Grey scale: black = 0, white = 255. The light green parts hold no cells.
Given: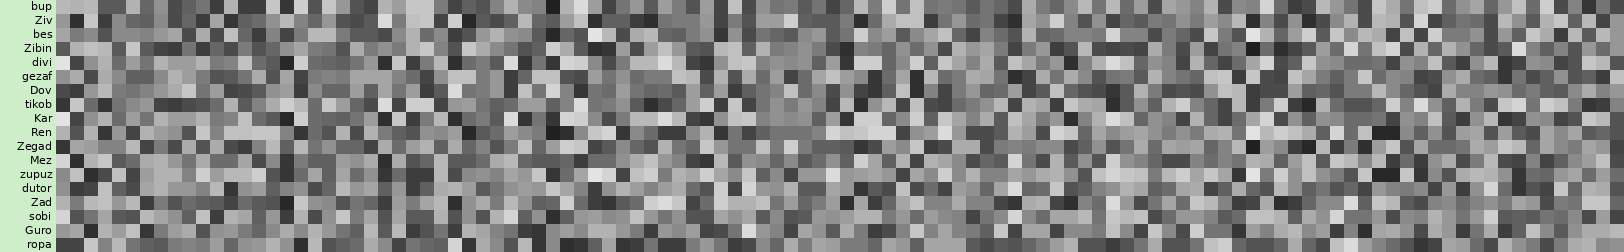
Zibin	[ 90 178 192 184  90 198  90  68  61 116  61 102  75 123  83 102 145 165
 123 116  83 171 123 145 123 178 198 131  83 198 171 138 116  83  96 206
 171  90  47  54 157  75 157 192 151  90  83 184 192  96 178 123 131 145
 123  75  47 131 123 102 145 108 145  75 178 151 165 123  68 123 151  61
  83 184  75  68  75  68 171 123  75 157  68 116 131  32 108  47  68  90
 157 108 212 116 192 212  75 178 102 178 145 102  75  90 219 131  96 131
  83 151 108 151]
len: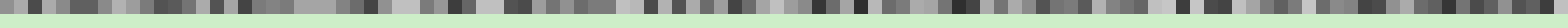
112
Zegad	[ 54 165 157 131 131 184  68 123  75 171  83 171  75  61 131 184  96 184
 116 145 102 102  68 171 108 157 178  96 171 102 131  83 123 192 102 157
 206 198  68  90 138 102  83 178 116 102 198 151 116 116 192 123 206 123
  96  96  90  54  75 157 138 198  61  75 171 171  75 123 131 123 138 138
  75  96 145  83 116 171 108 165 157 165 102 131 184  32 157 138  61  40
 184  61 123  47 157 198  83 165 108 108 116 171 157 198 184 102 165 138
 123 165 151  68]
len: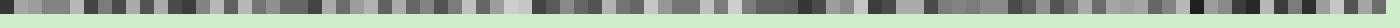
99
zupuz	[138 192  47  75 192  68 157 178 178 131 206 157 184 184 206  83  54 108
 165  96 165 108 145  54 108  61  61 184  75 138 145 131 165 151 198  54
 108 165 227 212  68 192 206 123 178 165 206 165 138 198  96 138  68 151
 151 219 151 157 165 151  68 165 138 206 138 178 131 131 165 151 171 178
 145  83 192 212 198 192 123 184 206 165 198 165  54 227 123 206 145 192
 145 123  83 198  40  40 198  54 138  83 171 184 178 145  54 108 102 151
 165 108 157 108]
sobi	[212  83 116 165  90  83 184 165 145  96 192  61 178 165  96 151  61 178
  75 145 198 123 165  83 165  90  90 178  83 145  83 178 212  96 145  47
  96 151 157 138 145 192 151 116 145  83  83 165 145 165  90 138  83  90
 151 145 157 178 178 123 151 108 157 138 131  68 116 138 212 138 108 165
 165 184 116 198 184 192  75 108 151 151 131  90 108 192 192 178  96 171
 145 212 116 116 151  75 138 131 178 151 116 151 206  90  96  90 116 108
 138  75 157  68]

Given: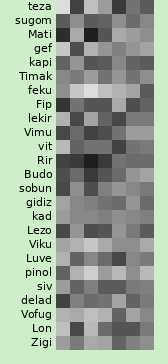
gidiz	[163 135 128 115 107 149 107]
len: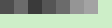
7
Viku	[163 177 198 169 142 142 169]
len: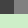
2
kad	[156 135 135 128 142 135 128]
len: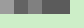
5
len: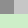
2

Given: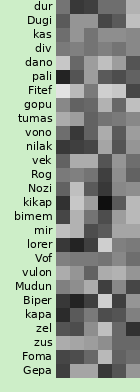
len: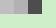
3
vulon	[172 149  98 172 178 149]
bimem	[ 70 178 116  77 157 185]

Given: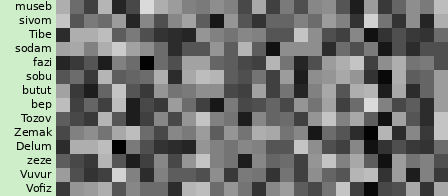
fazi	[ 37  57  85  29 129 108   3 108  79 162 162 101  93  72  64 181 116  37
  79 156 174 196  64 142 174 116 122  79]
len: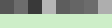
8

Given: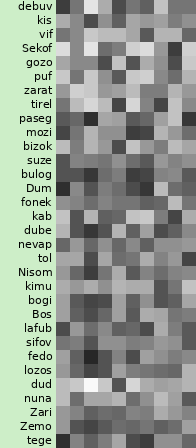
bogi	[160  89  69  76 160  96 144  83  96 166]
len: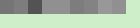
9
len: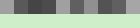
10
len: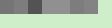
7

